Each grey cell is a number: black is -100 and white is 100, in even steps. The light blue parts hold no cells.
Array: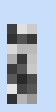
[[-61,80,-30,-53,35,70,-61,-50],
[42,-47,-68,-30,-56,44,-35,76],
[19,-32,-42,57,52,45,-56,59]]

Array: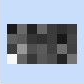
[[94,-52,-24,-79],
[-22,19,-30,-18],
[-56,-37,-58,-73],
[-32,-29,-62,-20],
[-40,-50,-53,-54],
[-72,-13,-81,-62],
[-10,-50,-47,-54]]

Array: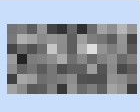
[[26,-49,10,21,-45,-5,-9],
[8,31,-22,-72,-17,37,-3],
[-30,22,-8,-2,-35,27,-27],
[-26,-13,-28,2,-14,9,16],
[0,-7,-7,12,55,17,-47],
[-57,-1,-39,33,10,11,-60],
[17,11,-25,-12,-26,-26,-20],
[-16,-36,-25,7,38,25,-63],
[-2,-38,22,-18,74,-1,-15],
[-25,-37,-33,2,15,-8,27],
[29,15,8,12,-1,-27,12],
[18,10,-42,-17,14,17,42],
[-52,-9,-28,-3,-30,-45,17]]

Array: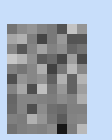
[[-11,0,-18,-20,3,-38,1,55,5,30,-10],
[-1,-3,4,4,31,16,-8,41,-32,39,9],
[3,38,-38,4,-39,6,6,13,4,-1,16],
[0,17,10,1,50,14,37,-28,28,-46,2],
[8,-8,-13,-2,-7,-24,-49,-18,2,-5,-5],
[-83,-29,-18,9,19,39,-7,-44,11,20,-35],
[-2,3,0,2,-23,-23,44,24,-20,-34,53],
[44,6,0,36,24,41,6,-42,-10,-33,17]]

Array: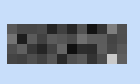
[[-47,-39,-9,-31],
[-50,-25,-77,-44],
[-39,-57,-29,-45],
[-49,-71,-49,-42],
[-33,-48,-29,-72],
[-68,-21,-33,-50],
[-38,-88,-41,-70],
[-31,-65,-12,-36],
[-60,-66,-27,-85],
[-41,-27,-28,-59],
[58,-44,-47,-1],
[-26,-31,-39,-38]]

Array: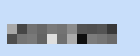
[[-39,32],
[-9,-45],
[-5,-11],
[-22,-19],
[74,-5],
[-13,-10],
[34,9],
[-89,-36],
[-3,-38],
[-8,-34],
[-17,-56]]
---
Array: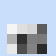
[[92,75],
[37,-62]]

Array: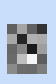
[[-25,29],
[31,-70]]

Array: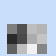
[[-1,-37],
[-67,-42]]

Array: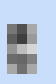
[[-7,-37],
[-26,-51]]

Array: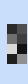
[[-66,-38],
[-13,-51]]

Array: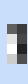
[[-25,-53],
[79,-44]]

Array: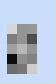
[[68,15],
[-1,15]]
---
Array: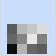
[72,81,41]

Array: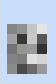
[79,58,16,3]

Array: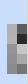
[-26,40]

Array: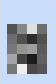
[-14,-65,16,29]

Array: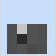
[-37,-36,-35]

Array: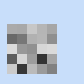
[30,43,14,67,59]

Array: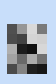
[-5,66,-78,27]
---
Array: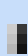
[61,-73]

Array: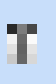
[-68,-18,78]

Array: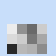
[85,60,39]

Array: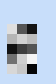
[75,65,-34]

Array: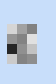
[67,3,52]

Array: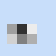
[25,0]
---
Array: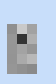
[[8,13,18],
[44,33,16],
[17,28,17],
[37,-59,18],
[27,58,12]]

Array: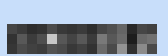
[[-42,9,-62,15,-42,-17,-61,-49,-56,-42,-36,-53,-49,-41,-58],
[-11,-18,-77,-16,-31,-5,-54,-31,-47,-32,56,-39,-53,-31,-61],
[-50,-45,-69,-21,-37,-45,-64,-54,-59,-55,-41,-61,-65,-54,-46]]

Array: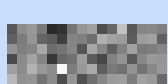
[[-17,20,26,-3,24,21,6,-13,-37,17,-40,8,-10,16,13,44],
[19,7,-10,16,-11,-5,-26,33,20,-2,94,10,19,40,10,25],
[17,20,7,-30,15,2,-44,-28,23,-11,-19,-58,4,28,8,-43],
[5,-1,-4,27,2,-25,5,30,-33,5,-9,-15,31,5,0,14],
[-24,26,22,-29,22,27,38,-14,0,4,-51,-28,-21,17,-3,-25],
[-1,7,5,-31,52,-19,-39,25,17,-9,-60,-68,-6,19,10,-32]]

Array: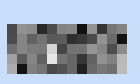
[[46,-12,-7,-18,-74,-20,-36,-43,-9,-1,-85,35],
[44,1,14,-22,-58,-20,-9,80,-24,5,-28,26],
[9,-39,4,17,-10,-10,-45,66,-4,-3,5,-14],
[-85,-17,15,-41,-55,-62,-28,-30,-10,-23,5,-40],
[3,-8,-58,16,-87,4,3,-40,-68,10,14,-43]]

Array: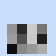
[[34,19,7,-89],
[-76,57,-37,23],
[-8,59,-67,16]]

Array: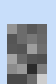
[[61,-16,-43,-43],
[-1,-66,20,9],
[-38,-35,-18,28],
[-13,24,-33,-31],
[-18,-6,-15,-33],
[-21,-31,-15,15]]
